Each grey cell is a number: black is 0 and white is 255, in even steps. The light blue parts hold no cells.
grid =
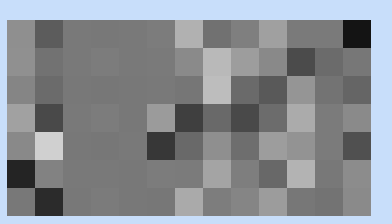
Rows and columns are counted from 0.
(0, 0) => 143
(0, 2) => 121
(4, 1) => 208
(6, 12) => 138
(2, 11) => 115
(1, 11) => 107
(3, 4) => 120
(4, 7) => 143
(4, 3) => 119
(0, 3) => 120
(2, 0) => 133
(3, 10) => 171
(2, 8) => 106
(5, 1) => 130
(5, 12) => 140
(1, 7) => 185
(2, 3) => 119
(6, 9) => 156
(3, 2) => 121
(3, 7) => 105
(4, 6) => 105
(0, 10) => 122
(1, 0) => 144
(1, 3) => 124
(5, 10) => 179
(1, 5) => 122
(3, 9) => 108

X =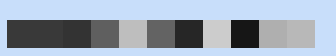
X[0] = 57
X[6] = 38
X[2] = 51
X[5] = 99

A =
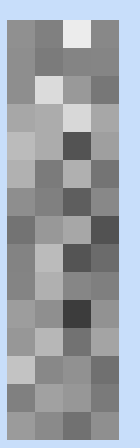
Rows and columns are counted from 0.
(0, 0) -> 144
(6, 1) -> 128
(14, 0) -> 155
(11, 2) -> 114
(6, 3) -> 136
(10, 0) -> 157
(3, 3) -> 167
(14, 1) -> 138
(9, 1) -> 176
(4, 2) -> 83
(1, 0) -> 142
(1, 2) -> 132
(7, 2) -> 167
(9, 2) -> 134
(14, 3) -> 143
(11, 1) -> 183
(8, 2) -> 84
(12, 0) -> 195
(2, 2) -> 153

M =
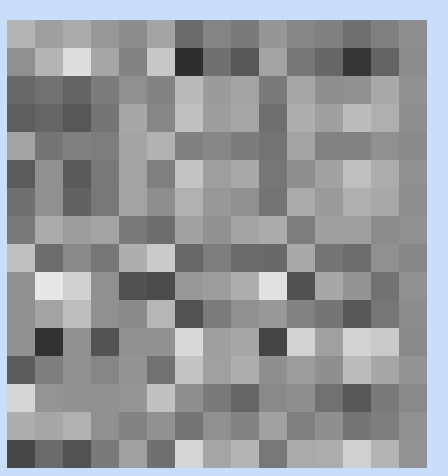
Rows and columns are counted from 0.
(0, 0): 181
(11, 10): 210
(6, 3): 120
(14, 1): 166
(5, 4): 163
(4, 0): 163
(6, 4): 164
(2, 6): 186
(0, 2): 171
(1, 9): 163
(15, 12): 208
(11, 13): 201
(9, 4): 81
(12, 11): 143
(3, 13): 175
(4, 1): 116
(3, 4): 167
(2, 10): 165
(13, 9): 137
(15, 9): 120
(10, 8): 144
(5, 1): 144
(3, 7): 157
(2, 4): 144
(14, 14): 144
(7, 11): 159
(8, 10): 169
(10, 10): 130
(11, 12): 211
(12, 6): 195
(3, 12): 188
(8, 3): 119
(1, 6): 46
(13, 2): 145
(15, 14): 146
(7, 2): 156
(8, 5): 201
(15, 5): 112

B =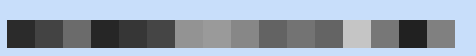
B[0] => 43
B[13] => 119
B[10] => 115
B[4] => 54
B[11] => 100

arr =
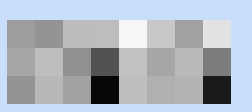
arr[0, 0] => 157
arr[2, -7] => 184
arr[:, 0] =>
[157, 166, 148]
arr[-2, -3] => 166
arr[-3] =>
[157, 147, 188, 189, 247, 200, 161, 226]

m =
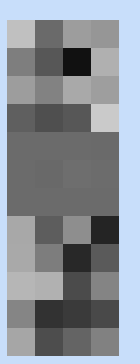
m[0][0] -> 192
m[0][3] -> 150
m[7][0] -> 168
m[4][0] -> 107
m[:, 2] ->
[157, 17, 169, 87, 107, 110, 107, 142, 40, 75, 58, 100]
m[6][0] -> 107
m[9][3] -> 132
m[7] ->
[168, 93, 142, 36]
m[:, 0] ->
[192, 126, 157, 95, 107, 107, 107, 168, 169, 182, 133, 166]
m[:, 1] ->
[106, 87, 130, 79, 107, 105, 107, 93, 125, 177, 50, 77]

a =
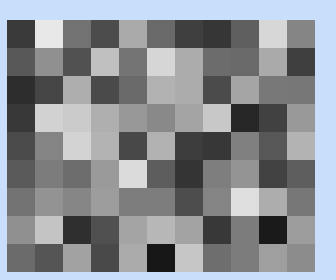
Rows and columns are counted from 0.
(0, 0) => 58
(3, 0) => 56
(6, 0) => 114
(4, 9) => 87
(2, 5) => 178
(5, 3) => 154
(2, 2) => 174
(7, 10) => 157
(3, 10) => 153
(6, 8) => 222
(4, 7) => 55
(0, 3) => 76
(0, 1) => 232
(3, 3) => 175
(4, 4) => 72
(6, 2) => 134
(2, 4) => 106
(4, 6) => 61
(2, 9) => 120
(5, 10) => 94
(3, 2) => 203
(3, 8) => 39
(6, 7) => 132
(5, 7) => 126
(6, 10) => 119
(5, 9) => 66
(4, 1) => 132
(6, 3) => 157
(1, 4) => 116
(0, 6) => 63

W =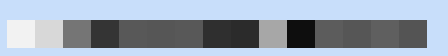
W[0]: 242
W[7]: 47
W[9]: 167
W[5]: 86

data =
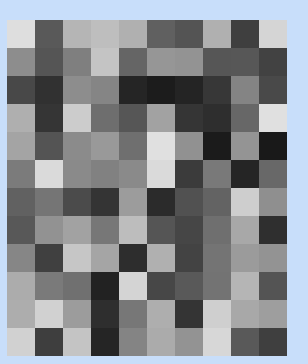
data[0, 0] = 222
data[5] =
[123, 218, 138, 129, 138, 218, 59, 121, 37, 104]
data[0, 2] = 181
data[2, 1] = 49
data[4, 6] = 145
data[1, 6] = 147
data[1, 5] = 150
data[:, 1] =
[89, 85, 49, 53, 84, 218, 117, 146, 64, 122, 209, 62]
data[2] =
[72, 49, 141, 133, 37, 28, 36, 55, 132, 73]
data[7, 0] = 88
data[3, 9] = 224
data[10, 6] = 52
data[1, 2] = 127
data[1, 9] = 66
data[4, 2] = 139
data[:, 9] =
[213, 66, 73, 224, 25, 104, 143, 47, 147, 84, 158, 63]
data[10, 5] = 174
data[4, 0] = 164
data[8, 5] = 176
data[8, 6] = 67
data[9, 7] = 115
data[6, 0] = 97
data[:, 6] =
[84, 147, 36, 53, 145, 59, 81, 70, 67, 89, 52, 147]
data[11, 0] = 209
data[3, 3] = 110
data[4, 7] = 27
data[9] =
[172, 122, 112, 34, 212, 71, 89, 115, 181, 84]
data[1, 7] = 86
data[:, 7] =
[176, 86, 55, 46, 27, 121, 99, 111, 116, 115, 207, 215]

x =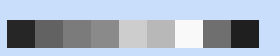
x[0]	38
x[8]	31
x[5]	184
